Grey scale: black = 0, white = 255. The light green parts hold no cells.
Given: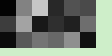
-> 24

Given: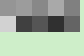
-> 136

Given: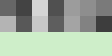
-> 213

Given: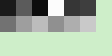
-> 13

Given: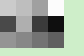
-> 59

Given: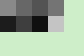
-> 83
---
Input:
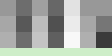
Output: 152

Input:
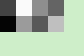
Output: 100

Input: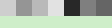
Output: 101

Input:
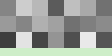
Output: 113

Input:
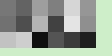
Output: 150

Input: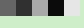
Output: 230
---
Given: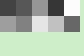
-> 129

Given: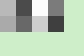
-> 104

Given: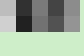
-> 33

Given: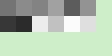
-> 43

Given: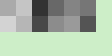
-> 182

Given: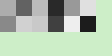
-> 209

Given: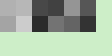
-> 204

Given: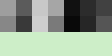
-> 57

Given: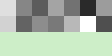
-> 99
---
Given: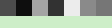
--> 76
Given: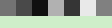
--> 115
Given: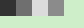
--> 50
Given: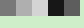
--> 120
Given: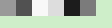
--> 153
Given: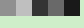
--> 144
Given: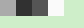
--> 170
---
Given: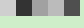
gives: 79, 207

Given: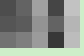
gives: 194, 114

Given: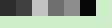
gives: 6, 45

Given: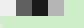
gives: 180, 238

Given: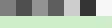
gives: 246, 126

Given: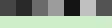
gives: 84, 68

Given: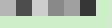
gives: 54, 182

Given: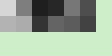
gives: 78, 179

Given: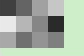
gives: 198, 168
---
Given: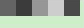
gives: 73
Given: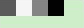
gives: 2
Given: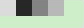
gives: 184
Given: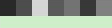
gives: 128
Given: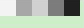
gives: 32
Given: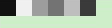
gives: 58
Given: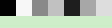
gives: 221
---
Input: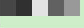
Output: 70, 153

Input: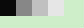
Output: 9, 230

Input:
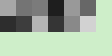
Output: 167, 210

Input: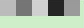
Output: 187, 154

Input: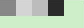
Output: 135, 42

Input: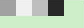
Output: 161, 40
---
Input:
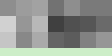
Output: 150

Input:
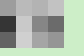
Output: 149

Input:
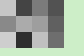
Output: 110

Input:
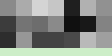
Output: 159

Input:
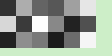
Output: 245

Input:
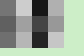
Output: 198

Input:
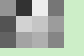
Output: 133
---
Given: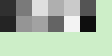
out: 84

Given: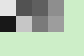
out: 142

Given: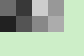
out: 152

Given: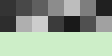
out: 32

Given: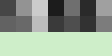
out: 160

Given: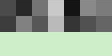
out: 123

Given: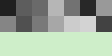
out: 153

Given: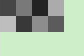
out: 171

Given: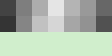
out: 103

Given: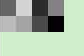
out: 130
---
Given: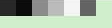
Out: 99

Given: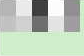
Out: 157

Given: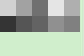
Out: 129

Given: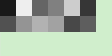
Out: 94

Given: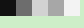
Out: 243

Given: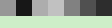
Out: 45
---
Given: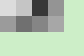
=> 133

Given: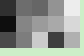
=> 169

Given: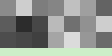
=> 145

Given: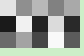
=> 219

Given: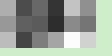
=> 137

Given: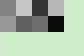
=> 110

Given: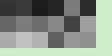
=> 66

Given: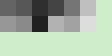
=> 162

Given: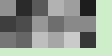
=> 137

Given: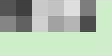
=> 181
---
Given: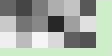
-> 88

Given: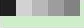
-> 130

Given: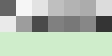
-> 220

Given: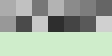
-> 101

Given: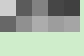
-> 64

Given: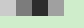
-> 159
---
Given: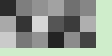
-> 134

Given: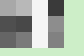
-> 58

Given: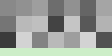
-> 165

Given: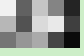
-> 36

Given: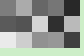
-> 40

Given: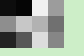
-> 156

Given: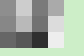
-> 170
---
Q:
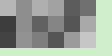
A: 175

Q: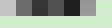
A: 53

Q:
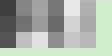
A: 163

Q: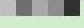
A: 168

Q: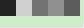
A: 115

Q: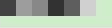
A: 136

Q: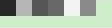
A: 85

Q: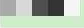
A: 79
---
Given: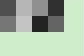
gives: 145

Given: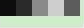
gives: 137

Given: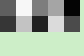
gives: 125

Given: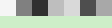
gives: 48

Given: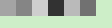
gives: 206

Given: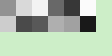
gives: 243

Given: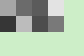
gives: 91

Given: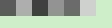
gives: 64
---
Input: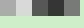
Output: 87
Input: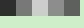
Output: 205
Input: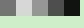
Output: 150
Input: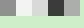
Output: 217
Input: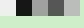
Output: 160
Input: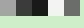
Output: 25
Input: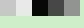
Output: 8
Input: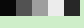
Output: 158
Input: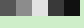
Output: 226
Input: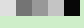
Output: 152
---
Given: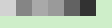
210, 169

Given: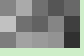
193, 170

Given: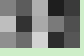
210, 190

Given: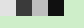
226, 189

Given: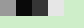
230, 153

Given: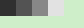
226, 135

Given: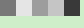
229, 197

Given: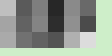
220, 191

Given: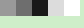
255, 220
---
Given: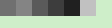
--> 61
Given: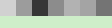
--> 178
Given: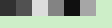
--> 131
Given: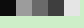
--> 106
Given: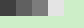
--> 96
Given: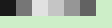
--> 197
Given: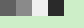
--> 138
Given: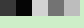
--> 210
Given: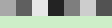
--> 126
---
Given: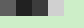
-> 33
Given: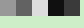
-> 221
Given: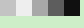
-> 168
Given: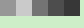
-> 116
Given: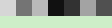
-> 50
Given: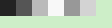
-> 248
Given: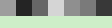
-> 143
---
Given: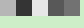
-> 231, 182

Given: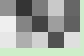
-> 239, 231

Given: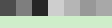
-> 206, 181

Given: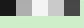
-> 243, 202

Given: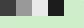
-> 233, 153

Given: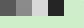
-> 216, 138
